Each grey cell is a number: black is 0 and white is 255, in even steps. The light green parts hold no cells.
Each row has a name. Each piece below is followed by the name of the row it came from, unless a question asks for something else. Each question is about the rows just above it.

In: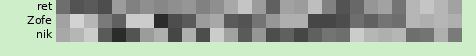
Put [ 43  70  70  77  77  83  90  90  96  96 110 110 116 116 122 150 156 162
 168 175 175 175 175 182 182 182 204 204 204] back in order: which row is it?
nik
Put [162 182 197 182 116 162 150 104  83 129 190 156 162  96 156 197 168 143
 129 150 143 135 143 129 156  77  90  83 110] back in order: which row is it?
ret
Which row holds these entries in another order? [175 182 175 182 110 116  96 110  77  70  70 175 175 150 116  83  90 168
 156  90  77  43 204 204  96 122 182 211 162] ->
Zofe

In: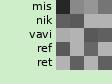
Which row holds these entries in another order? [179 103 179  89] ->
ref
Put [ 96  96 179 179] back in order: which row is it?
ret
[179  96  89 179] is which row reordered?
nik
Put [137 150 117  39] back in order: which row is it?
mis
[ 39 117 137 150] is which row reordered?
mis

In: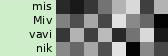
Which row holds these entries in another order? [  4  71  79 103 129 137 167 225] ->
Miv
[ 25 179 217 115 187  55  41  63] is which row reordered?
vavi
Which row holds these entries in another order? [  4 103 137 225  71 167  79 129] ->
Miv
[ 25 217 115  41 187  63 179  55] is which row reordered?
vavi

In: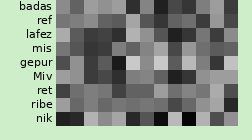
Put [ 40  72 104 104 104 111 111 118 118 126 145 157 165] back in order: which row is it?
ribe
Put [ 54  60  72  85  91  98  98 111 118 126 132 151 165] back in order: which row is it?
mis
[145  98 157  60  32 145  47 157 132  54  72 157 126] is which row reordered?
Miv
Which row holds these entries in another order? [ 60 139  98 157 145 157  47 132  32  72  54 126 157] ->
badas

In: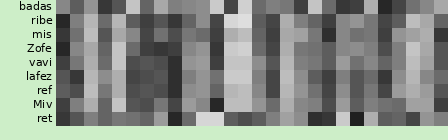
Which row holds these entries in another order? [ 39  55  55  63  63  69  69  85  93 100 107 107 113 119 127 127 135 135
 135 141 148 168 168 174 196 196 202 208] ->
badas
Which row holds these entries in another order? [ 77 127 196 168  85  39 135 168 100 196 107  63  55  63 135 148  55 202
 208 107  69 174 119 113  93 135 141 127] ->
Zofe
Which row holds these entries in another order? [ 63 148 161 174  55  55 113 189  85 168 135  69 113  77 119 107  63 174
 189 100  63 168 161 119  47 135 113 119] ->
mis

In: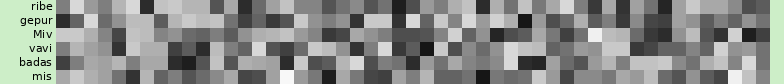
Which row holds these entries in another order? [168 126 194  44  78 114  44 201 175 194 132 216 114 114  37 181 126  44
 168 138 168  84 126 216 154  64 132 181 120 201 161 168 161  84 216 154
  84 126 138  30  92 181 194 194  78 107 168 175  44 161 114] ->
badas
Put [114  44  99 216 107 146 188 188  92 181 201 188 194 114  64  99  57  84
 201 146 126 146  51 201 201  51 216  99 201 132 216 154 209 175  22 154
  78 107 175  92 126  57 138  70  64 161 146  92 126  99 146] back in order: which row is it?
gepur
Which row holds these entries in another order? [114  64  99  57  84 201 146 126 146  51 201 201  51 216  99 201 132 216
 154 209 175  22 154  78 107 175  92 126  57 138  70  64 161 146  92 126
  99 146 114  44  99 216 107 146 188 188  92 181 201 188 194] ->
gepur
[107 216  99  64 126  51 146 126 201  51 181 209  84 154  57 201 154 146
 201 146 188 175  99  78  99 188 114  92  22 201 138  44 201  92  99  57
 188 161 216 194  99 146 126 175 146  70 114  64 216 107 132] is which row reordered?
vavi

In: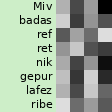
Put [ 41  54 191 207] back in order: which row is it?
gepur
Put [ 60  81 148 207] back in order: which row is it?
badas
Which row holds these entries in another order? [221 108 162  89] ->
ref

